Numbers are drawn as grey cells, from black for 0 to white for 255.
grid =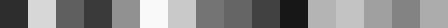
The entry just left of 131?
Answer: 160
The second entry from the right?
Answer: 131
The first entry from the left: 45
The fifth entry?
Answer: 145
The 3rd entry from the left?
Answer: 95

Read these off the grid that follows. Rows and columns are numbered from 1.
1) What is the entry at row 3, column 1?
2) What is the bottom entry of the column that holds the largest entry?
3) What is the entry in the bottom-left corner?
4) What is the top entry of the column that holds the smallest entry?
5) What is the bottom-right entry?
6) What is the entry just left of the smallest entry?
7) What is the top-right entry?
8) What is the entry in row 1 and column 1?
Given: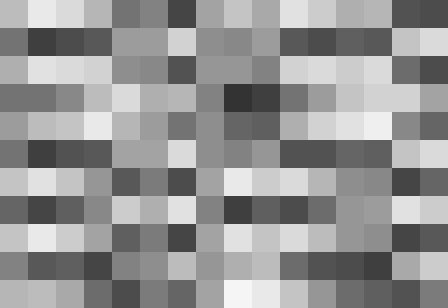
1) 175
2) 245
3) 182
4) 196
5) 123
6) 130
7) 76
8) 188

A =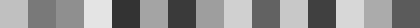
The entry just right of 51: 164
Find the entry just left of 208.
158
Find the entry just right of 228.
51
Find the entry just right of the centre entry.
208

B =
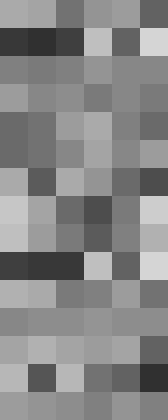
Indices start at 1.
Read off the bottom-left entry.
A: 156
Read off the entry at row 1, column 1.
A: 170
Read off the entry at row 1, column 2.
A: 164
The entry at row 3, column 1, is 128
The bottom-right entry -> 128
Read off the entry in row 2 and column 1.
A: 56
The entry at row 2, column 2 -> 48
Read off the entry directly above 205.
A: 77
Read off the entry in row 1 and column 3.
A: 114
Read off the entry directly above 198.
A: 170
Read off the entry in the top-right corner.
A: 98
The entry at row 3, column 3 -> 128
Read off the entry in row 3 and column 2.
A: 122

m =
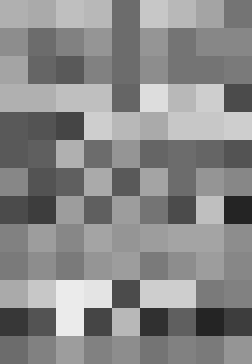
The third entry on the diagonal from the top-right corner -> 116
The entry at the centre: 89
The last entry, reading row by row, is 149
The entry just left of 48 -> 184
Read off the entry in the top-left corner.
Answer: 176
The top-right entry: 116
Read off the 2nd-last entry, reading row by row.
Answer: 122
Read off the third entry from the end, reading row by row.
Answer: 129
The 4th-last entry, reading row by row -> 116
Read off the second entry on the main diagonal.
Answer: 108
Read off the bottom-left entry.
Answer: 108
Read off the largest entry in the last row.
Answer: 157
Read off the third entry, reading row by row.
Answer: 191
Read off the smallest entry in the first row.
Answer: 108
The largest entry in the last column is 206

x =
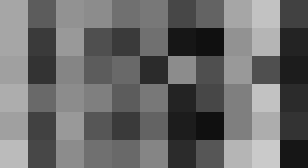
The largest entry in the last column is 65
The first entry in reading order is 166
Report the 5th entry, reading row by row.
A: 112
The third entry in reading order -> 146
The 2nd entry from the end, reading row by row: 202
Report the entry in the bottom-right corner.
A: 22
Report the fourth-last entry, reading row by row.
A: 86
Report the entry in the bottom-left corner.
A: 187
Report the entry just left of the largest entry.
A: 181
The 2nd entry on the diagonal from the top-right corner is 181
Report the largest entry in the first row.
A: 194

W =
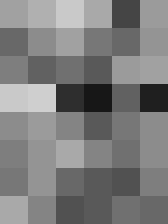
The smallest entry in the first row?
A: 69
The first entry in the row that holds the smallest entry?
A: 201
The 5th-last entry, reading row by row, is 132
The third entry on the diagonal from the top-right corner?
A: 89
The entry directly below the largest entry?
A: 155
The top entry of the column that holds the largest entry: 176
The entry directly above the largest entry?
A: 97
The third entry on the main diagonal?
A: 112
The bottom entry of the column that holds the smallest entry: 89
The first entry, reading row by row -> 161
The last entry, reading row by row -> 104
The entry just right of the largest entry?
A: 46
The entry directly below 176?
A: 140
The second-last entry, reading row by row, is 112

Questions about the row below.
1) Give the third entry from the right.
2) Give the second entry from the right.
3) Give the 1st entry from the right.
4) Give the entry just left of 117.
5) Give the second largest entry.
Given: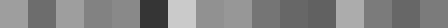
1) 123
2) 103
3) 123
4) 151
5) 172

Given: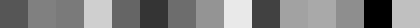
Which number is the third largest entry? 192
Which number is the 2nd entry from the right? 0
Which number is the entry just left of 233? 148
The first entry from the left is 86

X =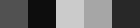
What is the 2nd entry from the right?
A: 166
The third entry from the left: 203
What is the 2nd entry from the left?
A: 13

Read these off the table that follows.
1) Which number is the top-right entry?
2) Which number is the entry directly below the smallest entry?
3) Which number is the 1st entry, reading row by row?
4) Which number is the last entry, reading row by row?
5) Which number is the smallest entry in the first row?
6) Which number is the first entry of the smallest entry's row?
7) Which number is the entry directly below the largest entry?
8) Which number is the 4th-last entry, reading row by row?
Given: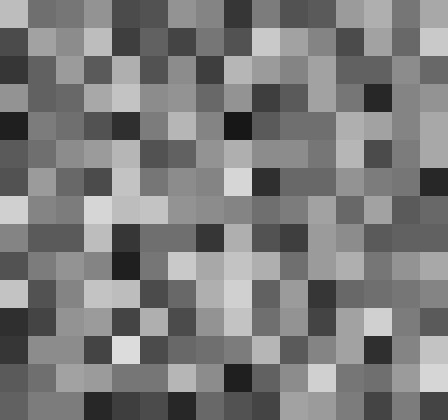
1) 168
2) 175
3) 189
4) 68
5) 54
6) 31
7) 118
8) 124

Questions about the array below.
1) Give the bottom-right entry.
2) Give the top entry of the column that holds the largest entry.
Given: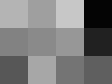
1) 95
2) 199
